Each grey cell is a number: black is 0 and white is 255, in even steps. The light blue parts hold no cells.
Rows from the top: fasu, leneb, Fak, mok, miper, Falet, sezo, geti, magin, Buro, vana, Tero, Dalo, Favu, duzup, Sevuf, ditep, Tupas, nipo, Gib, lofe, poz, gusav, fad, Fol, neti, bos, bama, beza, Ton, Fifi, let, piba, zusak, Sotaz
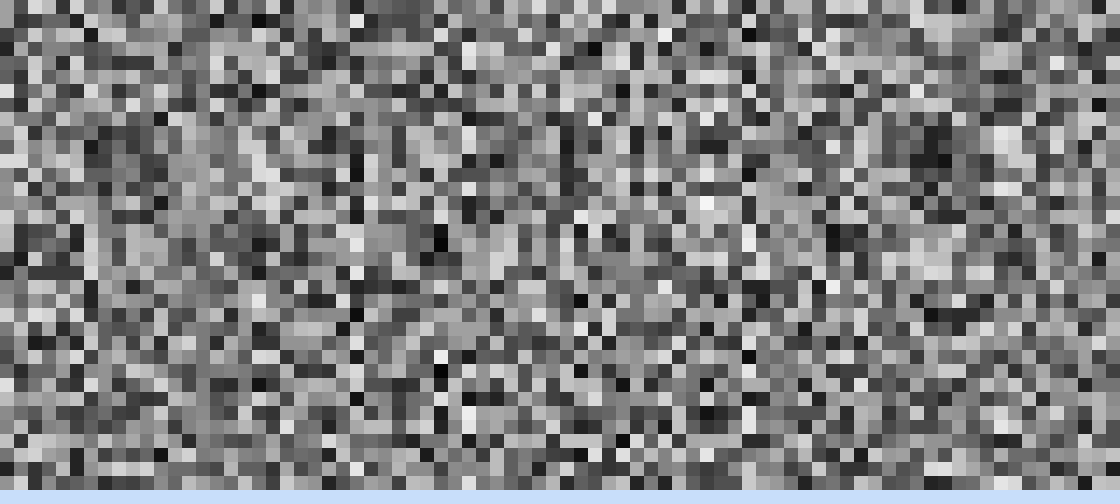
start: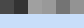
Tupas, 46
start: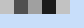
poz, 48
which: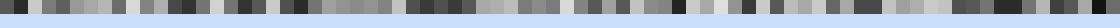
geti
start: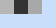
duzup, 52
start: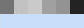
Favu, 18

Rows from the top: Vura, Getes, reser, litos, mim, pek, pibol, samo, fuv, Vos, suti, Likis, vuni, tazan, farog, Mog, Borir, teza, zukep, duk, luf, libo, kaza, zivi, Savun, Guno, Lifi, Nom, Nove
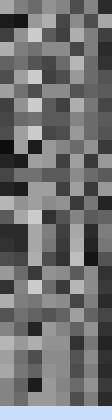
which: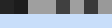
tazan
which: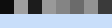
suti
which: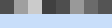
pek
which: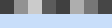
samo

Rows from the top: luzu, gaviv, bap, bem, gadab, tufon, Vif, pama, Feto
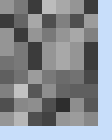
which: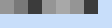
bem
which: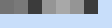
gadab

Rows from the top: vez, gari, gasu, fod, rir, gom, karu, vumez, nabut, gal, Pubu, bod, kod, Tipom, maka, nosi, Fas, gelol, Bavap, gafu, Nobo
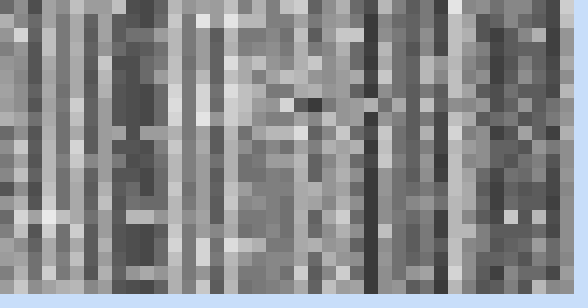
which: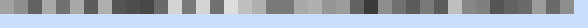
gelol
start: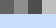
gasu, 29
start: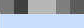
Fas, 30
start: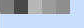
Pubu, 30

